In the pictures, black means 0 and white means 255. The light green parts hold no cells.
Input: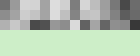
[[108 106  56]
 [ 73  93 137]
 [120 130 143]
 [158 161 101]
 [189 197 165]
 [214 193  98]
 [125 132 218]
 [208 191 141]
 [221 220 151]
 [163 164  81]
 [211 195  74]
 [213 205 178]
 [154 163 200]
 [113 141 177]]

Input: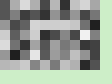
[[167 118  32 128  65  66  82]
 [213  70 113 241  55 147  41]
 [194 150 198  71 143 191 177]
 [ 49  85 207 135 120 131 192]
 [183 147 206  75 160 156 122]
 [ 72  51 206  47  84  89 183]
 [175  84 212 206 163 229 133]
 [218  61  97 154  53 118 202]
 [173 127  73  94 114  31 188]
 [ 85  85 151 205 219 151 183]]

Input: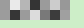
[[152 160]
 [204  60]
 [155 121]
 [ 52 220]
 [182 155]
 [234  54]
 [156 156]]

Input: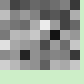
[[ 56 174 103 151 198  56 198]
 [128  67  67 169 108 128 169]
 [110  87 156  19 156 133 179]
 [ 96  73 235 143  73 119  96]
 [104 131 172 199 145 145 145]
 [ 83 154 107 178 154  35 154]
 [ 67 134 117 184 168 151 184]
 [138 190 138 121 224 138 207]]

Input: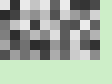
[[ 73 210  94 179  50 140]
 [ 52 120 235 110  86 219]
 [ 57 157  80 227 207 203]
 [235 209  90  91  89 105]
 [ 99  82 180 221 152 172]
 [230 189 215 134  54  65]
 [196 144  58 186  44 160]
 [234 172 231 125 113 113]
 [ 48  66 195  45  75 158]
 [228  42 118 127 166  80]]

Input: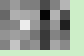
[[181  76  31 105 137]
 [129 179 152 131 166]
 [ 74   5  72  57  59]
 [126 164 153 117 145]
 [127 170 236 152 131]
 [155 175 133 159 196]
 [128 103 128 147 130]]

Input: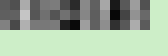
[[ 81 105  91]
 [157 146 172]
 [ 89  68  88]
 [ 25   7  48]
 [167 149 142]
 [ 96  94  96]
 [137 134 158]
 [ 42  80   9]
 [ 75 113  32]
 [124  84 123]
 [120 112 120]
 [ 89  86 121]
 [171 197 176]
 [ 80  97  73]
 [ 92  95 129]]
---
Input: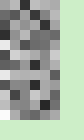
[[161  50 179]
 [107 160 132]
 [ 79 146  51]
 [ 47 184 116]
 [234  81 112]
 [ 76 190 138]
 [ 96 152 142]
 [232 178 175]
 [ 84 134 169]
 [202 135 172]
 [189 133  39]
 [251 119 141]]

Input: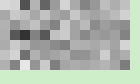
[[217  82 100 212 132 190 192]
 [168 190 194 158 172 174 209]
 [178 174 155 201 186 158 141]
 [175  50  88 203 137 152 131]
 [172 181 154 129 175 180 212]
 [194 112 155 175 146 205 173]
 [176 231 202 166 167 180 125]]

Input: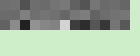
[[111  81 107 121  84 106 102]
 [108 128 116 103 125 109 118]
 [ 98  33 134 211  45  55  88]]

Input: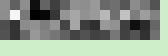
[[142 142 100  97 142 104  86 119]
 [141 120   8 149 146 184 193 157]
 [ 78 140 126  68  60 153  63  42]
 [ 82 103 131  97  82  72  65  49]]

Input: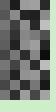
[[ 98 156  41]
 [ 86  35 139]
 [119 144 191]
 [ 99 135  80]
 [ 94 142  37]
 [ 68  43  13]
 [118 138 188]
 [ 97 146  50]
 [ 70  44  24]
 [118 156 163]]

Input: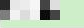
[[ 41 236  67]
 [125 220  12]]

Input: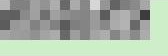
[[182 129 147 105 135 149 126 166]
 [ 98 138 112 143 133  92 177  60]
 [ 92 158 152  91 132 136 179 165]
 [163 155 163 104 132 173 164 171]]
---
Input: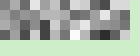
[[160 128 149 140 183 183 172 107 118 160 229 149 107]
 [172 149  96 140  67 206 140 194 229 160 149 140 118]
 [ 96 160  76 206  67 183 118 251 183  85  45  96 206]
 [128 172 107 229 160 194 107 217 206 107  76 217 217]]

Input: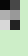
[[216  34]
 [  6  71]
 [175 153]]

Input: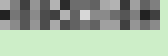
[[ 34 118  86 138  76  64 179  98 215 138 138 109  86 127  34  64]
 [179 127  64 149  86 179  43 109 109  98 169 179  55 160  98 127]
 [169 138  86 149  76 169  76  98 118  98 160 160  64 149 109 138]]

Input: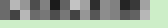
[[107  67 183 107 119  77 119  67 150  86 141 129  86  98 183]
 [107 183 150  77 129  27  98 195 162  46 141 129  36  57 162]]

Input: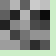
[[ 95  33 181  54  11]
 [169  64 116 147 147]
 [ 33 136 157  74  64]
 [157 157 104  44  83]
 [127 181  95 203 191]]

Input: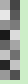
[[174  69]
 [153  80]
 [231  89]
 [195 112]
 [144 123]
 [100 165]
 [ 37 195]
 [ 25 219]]

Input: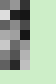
[[221  30  21]
 [ 96  40 191]
 [129  84 179]
 [200 106 150]
 [ 96 138  74]
 [118 150  51]
 [170 160  21]]
